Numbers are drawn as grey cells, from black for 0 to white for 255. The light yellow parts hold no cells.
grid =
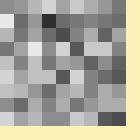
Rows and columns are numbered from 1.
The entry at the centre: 163
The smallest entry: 47
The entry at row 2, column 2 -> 108
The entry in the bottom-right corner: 77
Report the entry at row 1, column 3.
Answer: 183
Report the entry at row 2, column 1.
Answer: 232
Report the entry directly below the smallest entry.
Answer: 108
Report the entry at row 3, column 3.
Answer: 163
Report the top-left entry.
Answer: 141
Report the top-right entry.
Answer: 119
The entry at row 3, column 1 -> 183
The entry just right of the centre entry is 151
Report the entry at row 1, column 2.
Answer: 151
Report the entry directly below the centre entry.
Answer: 88
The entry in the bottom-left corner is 211
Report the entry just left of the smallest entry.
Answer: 151

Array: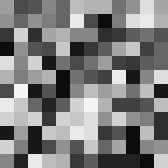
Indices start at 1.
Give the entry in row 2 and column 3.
145
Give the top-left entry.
157
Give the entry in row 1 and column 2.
74
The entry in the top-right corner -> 166
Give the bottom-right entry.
210
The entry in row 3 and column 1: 55
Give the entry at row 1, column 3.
83
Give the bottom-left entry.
134
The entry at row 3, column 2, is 210
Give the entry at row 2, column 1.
145
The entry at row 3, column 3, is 46

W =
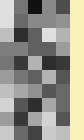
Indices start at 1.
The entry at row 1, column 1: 223
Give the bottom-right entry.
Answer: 191
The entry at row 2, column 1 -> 223
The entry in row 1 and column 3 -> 17
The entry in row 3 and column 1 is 191
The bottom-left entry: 202
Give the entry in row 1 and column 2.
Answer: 117
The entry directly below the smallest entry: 137
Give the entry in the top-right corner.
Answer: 77
